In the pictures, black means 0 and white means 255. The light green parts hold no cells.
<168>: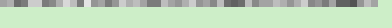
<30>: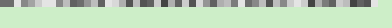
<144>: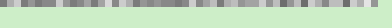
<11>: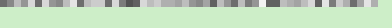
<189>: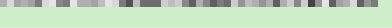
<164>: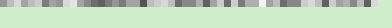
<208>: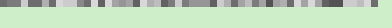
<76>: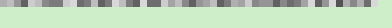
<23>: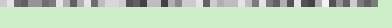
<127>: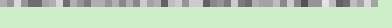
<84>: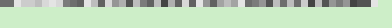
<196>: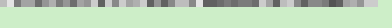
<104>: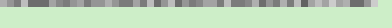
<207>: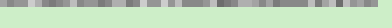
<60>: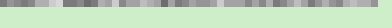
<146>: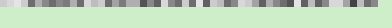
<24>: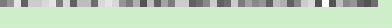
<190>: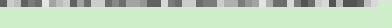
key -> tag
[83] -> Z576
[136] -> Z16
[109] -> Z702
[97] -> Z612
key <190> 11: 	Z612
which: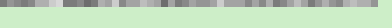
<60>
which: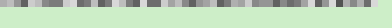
<76>
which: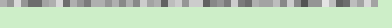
<127>
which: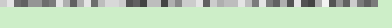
<23>
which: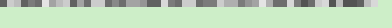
<190>

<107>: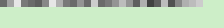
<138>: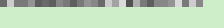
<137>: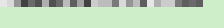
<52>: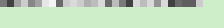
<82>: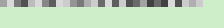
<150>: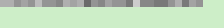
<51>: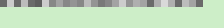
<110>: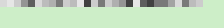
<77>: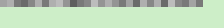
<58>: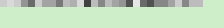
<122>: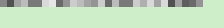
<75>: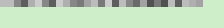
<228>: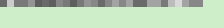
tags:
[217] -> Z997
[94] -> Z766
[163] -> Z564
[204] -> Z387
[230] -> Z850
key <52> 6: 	Z564
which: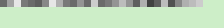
<107>

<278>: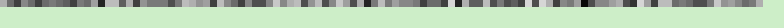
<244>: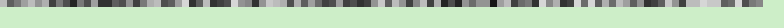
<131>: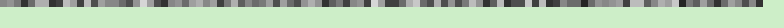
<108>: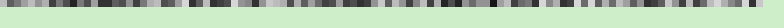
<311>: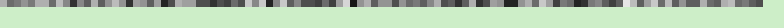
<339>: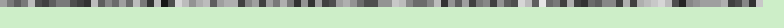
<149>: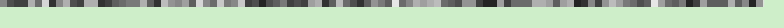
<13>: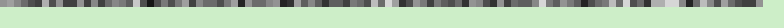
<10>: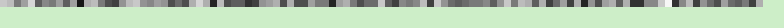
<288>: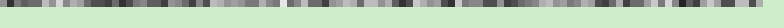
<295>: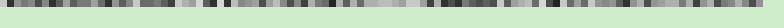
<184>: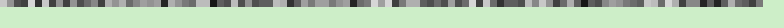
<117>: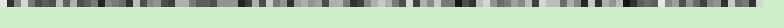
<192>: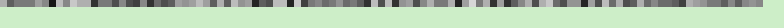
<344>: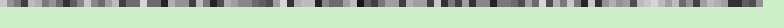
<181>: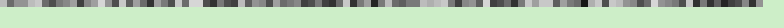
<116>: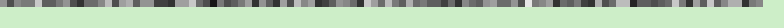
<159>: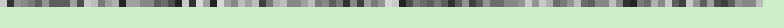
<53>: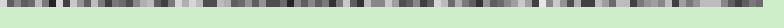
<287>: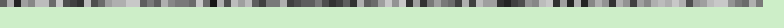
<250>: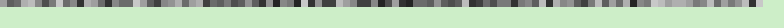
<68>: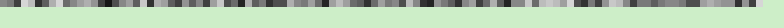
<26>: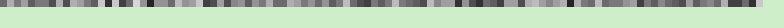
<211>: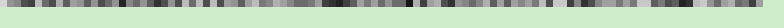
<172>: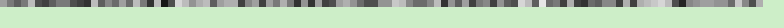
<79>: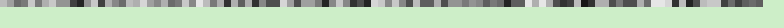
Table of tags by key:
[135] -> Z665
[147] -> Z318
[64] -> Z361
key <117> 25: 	Z361
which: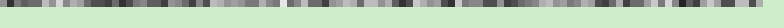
<288>
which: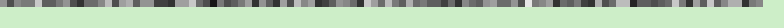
<116>

